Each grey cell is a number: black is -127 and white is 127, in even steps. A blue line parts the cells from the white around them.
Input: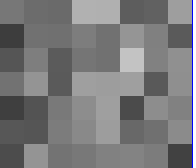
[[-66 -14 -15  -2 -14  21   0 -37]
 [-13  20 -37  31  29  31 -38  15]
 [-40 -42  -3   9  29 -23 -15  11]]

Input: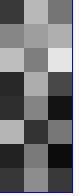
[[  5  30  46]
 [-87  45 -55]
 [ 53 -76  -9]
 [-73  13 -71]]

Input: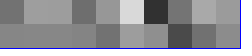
[[  6   7   7   4 -13  29  15 -53 -14  12]]

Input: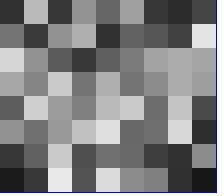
[[ -11  -69   17   47  -78  -29  -41  -62   99]
 [  38    5   73  -11   47  -11   12   44   29]
 [  18  -15   25   65   95  -24  -16   87  -82]
 [-101  -71  104  -45   90   12    0  -79 -103]]

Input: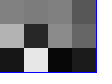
[[ 51 -88  11 -25]]

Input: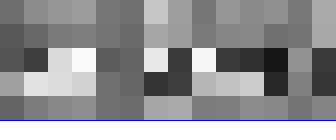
[[-39 -23  -5  -1 -11 -21  38  28  -4   6   7 -15 -10  40]
 [ 32  97  91  81 -15 -25 -75 -64  53  66  76 -86   0 -73]]
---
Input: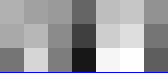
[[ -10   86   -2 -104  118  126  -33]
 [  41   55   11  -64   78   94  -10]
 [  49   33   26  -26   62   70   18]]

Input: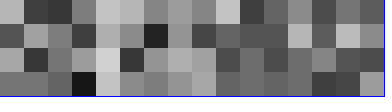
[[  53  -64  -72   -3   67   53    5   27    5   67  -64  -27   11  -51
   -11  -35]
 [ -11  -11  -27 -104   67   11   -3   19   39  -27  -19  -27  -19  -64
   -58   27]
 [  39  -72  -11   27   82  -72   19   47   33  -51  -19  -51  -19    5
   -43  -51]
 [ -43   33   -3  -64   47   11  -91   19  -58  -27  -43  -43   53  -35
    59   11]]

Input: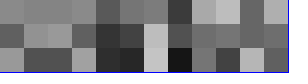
[[  25  -46  -46   33  -81  -88   68 -106  -10  -61   54  -31]
 [  10    4    4   10  -38  -10   -3  -68   41   61  -25   47]
 [ -31   18   25  -31  -75  -61   61  -46  -17  -10  -25  -17]]

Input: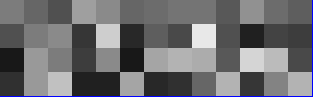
[[  -3  -25  -47   31   10  -25  -19  -11  -11  -39   17  -19  -33]
 [-103   25   -3  -66   10 -103   37   51   44  -39   85   59  -54]
 [ -47   -3   10  -73   78  -87  -33  -54  104  -47  -95  -60  -66]
 [ -79   25   65  -95  -95   37  -87  -79  -25   51  -73    3   51]]

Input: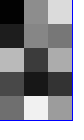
[[ -55 -104  -76]
 [ -98    6   -8]
 [ -16  113   28]
 [  58  -68   44]
 [-125   13   91]]

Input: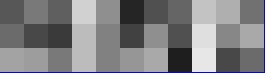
[[-20 -55 -69  60   1 -62  15 -47  95   7  41]
 [-40  -6 -32  81  15 -90 -47 -26  67  47 -14]
 [ 35  29  -6  60   1  22  41 -97 103 -55 -20]]

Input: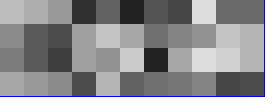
[[ -3 -37 -65  32  18  75 -93  39  93  81  53]
 [ 11 -37 -51  32  68  39 -15   4  18  68  53]
 [ 39  25  11 -51  53 -29 -15  -9   4 -57 -51]
 [ 61  46  25 -79 -29 -93 -43 -57  93 -21 -21]]
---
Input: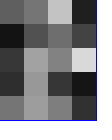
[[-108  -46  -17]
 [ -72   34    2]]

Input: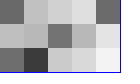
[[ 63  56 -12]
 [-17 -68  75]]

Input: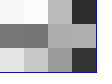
[[ -9 -10  44]
 [100  72  27]]

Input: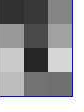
[[ 25 -53  33]
 [ 74 -89  86]]

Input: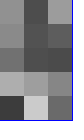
[[ 10 -45 -34]
 [-14 -49 -52]]

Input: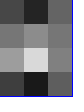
[[-9 12 -9]
 [29 89  0]]

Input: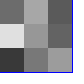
[[ 96  23 -28]
 [-70  -7  28]]

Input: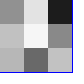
[[ 65 118   9]
 [ 55 -22  66]]

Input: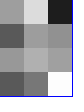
[[-38  29  17]
 [ 24  48  32]]
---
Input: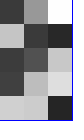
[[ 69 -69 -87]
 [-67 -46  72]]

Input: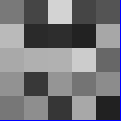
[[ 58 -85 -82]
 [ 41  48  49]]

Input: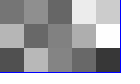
[[ 54 -23   1]
 [-47  56   4]]

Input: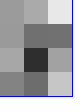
[[ 26 -15 -14]
 [ 39 -81  34]]

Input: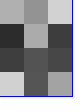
[[-83  43 -66]
 [-65 -44 -56]]

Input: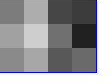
[[ 33  78 -15]
 [ 10  39 -39]]
